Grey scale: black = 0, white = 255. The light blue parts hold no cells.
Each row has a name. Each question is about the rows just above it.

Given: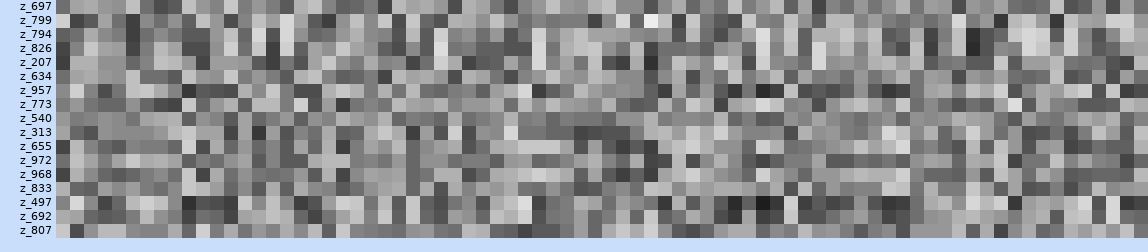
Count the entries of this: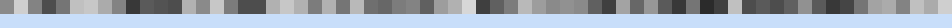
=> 68
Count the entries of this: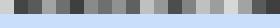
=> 20
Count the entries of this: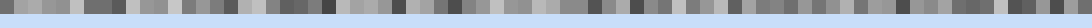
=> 78

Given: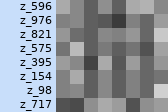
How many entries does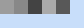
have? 5
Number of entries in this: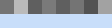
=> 8
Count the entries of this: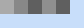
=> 5
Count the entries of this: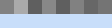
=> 8
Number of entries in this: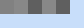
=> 5
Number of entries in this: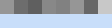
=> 8
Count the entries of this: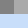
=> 2

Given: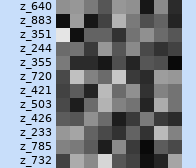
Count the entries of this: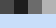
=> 4
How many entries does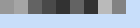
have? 9
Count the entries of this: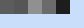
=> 5

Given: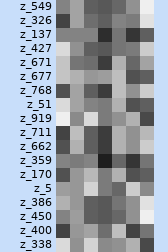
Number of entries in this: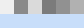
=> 6
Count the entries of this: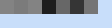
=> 7
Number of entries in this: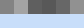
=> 6

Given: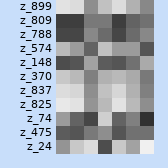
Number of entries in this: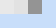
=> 3
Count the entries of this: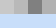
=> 4
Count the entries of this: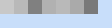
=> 7
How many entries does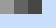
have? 3

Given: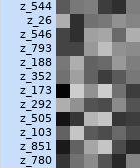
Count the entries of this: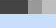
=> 4
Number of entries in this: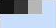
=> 3

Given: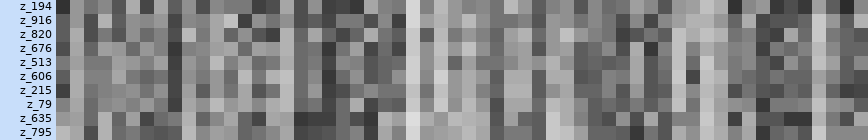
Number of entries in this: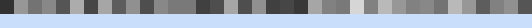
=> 38
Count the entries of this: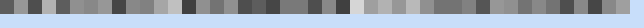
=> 45
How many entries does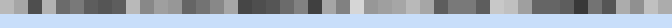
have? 48

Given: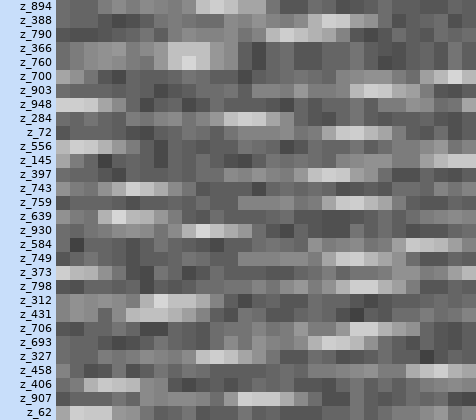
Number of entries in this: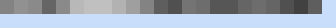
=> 23
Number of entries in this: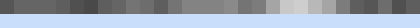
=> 30
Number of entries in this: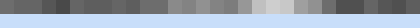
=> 30
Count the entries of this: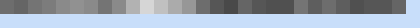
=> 29
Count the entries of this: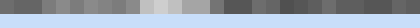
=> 30
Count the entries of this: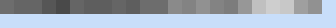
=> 23

